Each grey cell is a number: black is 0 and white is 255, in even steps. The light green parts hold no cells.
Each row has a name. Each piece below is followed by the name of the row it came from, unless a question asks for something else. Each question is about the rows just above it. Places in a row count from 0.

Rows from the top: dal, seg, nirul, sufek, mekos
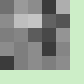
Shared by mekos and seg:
[140]
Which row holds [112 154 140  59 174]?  dal
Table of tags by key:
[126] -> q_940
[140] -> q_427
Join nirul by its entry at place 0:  q_940
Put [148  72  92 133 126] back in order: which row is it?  nirul
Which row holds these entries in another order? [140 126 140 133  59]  sufek
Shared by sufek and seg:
[140]

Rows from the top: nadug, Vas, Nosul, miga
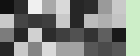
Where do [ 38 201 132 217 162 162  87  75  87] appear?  miga
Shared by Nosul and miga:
[38]
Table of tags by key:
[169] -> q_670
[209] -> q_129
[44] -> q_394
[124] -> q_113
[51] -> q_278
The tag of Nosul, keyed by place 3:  q_394
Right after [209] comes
[44]
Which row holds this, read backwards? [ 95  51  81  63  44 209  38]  Nosul

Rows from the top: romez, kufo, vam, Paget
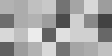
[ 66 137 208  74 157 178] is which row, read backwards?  kufo
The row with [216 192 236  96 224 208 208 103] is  vam
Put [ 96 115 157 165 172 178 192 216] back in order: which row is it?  Paget
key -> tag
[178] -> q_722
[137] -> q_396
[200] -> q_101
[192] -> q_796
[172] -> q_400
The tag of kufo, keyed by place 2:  q_722
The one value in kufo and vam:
[208]
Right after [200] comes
[115]

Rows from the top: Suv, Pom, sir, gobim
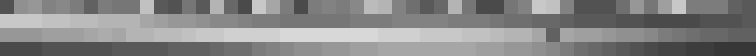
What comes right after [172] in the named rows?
[166]
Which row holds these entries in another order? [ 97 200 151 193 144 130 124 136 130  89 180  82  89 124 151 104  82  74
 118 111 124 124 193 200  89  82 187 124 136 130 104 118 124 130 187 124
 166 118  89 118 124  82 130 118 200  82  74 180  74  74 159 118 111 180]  Pom
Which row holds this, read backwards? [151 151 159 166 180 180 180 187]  Pom
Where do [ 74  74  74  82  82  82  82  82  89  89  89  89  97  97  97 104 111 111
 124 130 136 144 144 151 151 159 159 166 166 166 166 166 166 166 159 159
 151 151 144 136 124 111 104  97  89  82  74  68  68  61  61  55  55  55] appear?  gobim

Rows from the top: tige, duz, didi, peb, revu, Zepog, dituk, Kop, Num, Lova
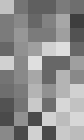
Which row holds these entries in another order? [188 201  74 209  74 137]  Lova
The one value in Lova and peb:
[209]
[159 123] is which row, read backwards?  didi
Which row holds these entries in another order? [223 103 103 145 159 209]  peb
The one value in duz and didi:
[123]
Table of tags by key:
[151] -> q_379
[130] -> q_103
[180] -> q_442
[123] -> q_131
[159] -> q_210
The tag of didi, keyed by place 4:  q_210
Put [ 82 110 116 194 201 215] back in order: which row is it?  Kop

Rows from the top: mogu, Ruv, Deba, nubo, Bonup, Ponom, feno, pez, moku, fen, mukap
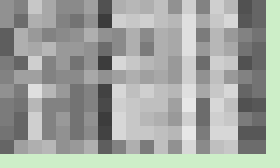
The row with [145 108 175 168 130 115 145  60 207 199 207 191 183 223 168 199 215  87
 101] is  Ruv
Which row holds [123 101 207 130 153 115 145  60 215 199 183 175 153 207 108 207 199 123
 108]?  moku

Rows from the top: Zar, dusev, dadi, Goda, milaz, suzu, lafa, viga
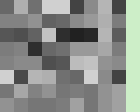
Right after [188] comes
[194]
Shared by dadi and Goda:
[46]
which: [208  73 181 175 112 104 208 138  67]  suzu
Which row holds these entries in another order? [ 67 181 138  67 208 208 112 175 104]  Zar
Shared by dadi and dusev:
[98]
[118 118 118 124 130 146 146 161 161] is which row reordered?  viga

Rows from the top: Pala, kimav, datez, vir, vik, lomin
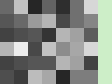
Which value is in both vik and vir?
[181]
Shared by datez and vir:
[181]

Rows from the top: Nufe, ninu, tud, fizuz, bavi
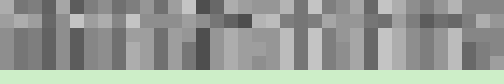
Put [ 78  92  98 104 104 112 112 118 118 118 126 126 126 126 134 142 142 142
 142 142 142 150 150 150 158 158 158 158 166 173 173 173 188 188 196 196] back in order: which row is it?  bavi
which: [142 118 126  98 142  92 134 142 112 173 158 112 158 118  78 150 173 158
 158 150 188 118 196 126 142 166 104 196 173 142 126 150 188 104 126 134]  fizuz

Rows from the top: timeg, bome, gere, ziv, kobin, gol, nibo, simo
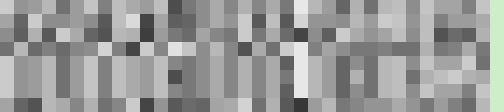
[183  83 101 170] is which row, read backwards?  gere
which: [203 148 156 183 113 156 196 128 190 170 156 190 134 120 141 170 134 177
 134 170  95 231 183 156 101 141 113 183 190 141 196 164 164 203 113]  kobin
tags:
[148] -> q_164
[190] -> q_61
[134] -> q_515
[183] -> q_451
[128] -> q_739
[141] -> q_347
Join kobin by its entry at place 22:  q_451
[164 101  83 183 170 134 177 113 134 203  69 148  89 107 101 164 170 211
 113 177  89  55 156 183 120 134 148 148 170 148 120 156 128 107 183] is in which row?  simo

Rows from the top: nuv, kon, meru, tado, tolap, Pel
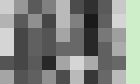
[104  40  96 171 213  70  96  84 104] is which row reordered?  tado
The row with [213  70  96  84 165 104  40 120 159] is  meru
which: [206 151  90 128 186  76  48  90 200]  nuv
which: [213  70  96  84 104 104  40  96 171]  tado

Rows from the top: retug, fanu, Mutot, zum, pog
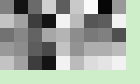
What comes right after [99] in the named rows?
[167]
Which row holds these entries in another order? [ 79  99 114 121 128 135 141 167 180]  Mutot

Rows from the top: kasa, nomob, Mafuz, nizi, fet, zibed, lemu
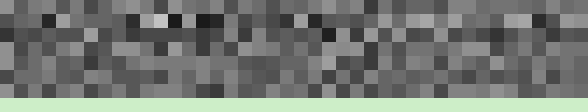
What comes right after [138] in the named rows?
[144]
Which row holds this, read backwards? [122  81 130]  kasa
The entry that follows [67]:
[115]

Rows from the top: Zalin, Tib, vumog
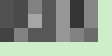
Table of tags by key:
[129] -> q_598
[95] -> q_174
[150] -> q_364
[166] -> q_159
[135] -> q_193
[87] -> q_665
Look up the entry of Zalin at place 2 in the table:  q_598
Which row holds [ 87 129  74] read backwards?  Zalin

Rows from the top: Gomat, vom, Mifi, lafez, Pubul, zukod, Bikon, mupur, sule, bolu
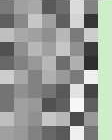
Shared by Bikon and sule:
[144]
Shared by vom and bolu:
[160]
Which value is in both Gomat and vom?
[160]
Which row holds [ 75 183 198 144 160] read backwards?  sule
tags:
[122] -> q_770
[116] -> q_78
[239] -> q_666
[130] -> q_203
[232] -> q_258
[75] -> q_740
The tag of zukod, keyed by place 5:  q_770
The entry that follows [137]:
[198]
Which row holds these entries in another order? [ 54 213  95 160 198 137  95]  vom

